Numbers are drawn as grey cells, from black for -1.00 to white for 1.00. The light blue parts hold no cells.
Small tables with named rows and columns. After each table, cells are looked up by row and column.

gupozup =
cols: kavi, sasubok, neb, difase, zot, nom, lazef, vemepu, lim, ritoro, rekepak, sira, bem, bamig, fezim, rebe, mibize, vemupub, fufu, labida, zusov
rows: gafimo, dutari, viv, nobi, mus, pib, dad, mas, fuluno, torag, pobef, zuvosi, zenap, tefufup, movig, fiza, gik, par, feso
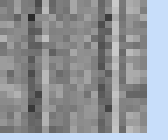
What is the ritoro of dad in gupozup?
0.08
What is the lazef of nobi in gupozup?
0.23
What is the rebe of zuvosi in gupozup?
-0.03
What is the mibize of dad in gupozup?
0.58
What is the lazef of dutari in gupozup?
0.45
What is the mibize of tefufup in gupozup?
0.53
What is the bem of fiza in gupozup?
0.18
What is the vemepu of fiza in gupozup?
0.18
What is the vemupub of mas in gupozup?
-0.17
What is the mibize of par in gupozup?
0.48
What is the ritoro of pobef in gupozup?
-0.07
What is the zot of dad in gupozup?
-0.25
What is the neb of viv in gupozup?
-0.23
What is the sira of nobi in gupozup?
0.16
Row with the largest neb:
tefufup

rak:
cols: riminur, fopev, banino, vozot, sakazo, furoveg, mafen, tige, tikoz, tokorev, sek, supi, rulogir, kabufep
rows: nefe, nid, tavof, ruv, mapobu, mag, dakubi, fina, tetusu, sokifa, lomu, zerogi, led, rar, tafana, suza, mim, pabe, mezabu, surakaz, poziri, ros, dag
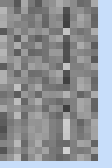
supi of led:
0.33
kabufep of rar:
0.33
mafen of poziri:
-0.06
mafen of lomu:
-0.02
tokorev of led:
-0.18
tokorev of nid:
-0.37
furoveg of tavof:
0.13
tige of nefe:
0.14
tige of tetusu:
0.03
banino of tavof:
0.20
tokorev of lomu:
-0.36
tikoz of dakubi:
-0.05
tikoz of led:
-0.14
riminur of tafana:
0.02

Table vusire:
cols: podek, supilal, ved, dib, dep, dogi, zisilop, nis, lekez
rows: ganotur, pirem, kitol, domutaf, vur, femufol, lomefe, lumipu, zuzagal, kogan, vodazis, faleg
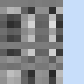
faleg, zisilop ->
0.07
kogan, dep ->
0.05
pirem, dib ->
-0.25
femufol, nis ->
0.54
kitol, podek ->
-0.21
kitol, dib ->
0.15
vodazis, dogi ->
0.16
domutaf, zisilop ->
-0.22
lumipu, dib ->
0.21
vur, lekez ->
-0.26
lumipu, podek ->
-0.27
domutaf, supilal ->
-0.64
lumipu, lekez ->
-0.56
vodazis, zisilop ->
0.12
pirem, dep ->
-0.56

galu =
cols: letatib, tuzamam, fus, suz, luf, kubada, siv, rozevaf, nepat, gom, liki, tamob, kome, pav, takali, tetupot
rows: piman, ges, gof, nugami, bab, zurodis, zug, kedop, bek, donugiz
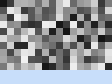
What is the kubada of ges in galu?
0.14
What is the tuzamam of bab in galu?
0.71
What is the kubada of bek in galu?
-0.38
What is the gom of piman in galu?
0.83
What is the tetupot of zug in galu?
0.41
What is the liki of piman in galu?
-0.17
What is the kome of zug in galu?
-0.67
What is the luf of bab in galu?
0.76
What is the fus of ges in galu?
0.63
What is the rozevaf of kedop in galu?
-0.52
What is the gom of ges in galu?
0.07
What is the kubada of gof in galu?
0.01
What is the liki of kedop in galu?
0.53
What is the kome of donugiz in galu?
0.20
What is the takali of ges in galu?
-0.37
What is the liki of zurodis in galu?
0.44
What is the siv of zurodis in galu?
-0.29
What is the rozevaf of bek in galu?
0.45
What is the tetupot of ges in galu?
0.66

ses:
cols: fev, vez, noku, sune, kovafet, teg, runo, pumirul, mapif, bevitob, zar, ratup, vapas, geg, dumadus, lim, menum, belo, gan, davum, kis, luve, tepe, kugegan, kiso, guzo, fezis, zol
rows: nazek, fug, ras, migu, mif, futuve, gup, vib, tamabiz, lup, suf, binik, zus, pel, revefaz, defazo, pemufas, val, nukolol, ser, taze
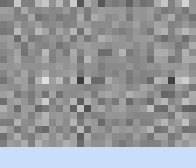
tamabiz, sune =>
0.08
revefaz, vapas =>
0.37
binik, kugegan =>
0.35
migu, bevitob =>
0.01
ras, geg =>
0.34
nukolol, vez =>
0.19
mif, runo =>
0.29
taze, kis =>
0.03
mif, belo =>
-0.01
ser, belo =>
0.09
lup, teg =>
0.12
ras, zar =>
0.01
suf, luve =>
0.07
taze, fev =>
-0.01
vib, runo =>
0.44
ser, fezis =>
0.36
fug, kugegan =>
-0.05
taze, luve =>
0.00
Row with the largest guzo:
binik

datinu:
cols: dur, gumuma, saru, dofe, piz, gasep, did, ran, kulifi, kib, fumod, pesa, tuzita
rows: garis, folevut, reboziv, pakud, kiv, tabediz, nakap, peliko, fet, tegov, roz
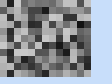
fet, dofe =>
-0.73
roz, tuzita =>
0.37
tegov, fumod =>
-0.57
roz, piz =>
0.03
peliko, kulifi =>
-0.46
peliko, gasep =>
-0.35
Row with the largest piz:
peliko

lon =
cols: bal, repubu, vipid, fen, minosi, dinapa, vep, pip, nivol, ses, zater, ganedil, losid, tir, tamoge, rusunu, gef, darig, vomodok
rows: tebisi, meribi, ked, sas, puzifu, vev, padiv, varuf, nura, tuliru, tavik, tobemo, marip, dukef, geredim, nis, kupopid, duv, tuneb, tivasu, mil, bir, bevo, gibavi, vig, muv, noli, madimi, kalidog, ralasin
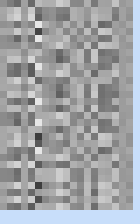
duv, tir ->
0.25
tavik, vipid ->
-0.15
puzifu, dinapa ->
-0.47
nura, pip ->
0.11
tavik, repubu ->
-0.08
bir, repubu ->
0.07
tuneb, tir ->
0.56
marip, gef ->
0.04
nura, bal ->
0.23
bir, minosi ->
-0.13
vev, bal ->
0.12
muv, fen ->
0.31
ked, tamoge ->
0.36
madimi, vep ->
0.31
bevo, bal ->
0.08
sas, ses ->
0.38
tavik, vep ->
0.33
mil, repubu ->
0.43

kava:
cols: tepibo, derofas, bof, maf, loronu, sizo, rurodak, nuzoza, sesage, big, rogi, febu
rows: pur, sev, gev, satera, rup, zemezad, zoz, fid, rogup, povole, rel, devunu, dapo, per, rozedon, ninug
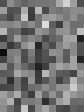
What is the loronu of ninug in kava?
-0.43
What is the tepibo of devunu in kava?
-0.14
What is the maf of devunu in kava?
-0.48
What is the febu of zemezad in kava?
-0.73
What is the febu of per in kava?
0.06
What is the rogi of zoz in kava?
0.09
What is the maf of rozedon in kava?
-0.04
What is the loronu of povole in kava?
-0.37
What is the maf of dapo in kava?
-0.44
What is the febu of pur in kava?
-0.39
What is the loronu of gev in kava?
-0.54
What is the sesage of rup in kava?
0.13
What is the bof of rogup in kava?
0.13
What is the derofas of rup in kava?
-0.21

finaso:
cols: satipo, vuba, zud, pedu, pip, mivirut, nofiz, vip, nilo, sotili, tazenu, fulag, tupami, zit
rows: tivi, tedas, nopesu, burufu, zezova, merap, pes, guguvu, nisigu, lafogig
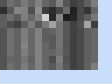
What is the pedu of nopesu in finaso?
-0.01
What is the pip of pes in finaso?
-0.19
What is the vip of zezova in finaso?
-0.22
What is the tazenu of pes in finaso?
-0.50
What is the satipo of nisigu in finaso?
-0.35
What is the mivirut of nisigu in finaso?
0.03
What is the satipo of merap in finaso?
-0.35
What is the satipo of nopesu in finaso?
-0.28
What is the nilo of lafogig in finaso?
-0.09
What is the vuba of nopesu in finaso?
-0.13
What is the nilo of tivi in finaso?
0.02
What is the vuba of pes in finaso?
-0.13
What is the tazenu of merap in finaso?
-0.50
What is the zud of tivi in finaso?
-0.22
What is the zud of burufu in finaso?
-0.48
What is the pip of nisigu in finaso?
-0.25
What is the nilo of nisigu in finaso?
-0.02
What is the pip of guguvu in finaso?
-0.19

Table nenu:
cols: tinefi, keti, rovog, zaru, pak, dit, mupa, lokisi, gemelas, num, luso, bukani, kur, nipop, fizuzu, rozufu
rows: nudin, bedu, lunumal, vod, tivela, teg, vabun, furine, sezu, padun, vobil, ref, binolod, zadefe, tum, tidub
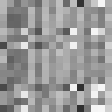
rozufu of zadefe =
0.63
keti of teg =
-0.04
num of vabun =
0.39
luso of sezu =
0.15
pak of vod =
0.40
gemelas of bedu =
0.46
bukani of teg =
0.27
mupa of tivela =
0.46
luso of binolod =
0.89

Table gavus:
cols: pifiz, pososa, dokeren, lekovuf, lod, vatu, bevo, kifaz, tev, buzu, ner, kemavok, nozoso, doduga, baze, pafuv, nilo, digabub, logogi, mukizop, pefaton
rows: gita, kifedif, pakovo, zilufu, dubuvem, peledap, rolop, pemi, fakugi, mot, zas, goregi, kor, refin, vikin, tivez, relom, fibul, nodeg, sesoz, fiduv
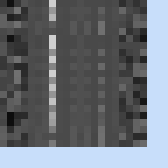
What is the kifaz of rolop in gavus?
0.62
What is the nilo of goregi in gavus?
-0.39
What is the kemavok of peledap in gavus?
-0.38
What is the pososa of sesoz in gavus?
-0.36
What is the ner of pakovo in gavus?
-0.40
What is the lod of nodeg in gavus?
-0.40
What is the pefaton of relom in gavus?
-0.78
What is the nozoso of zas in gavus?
-0.43
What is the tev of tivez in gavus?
-0.40
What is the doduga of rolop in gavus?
-0.43
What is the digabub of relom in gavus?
-0.50
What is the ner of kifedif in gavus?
-0.37
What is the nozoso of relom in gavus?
-0.39
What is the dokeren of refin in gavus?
-0.19
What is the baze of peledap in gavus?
-0.43
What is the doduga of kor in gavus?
-0.43
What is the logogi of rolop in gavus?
-0.44
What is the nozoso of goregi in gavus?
-0.36

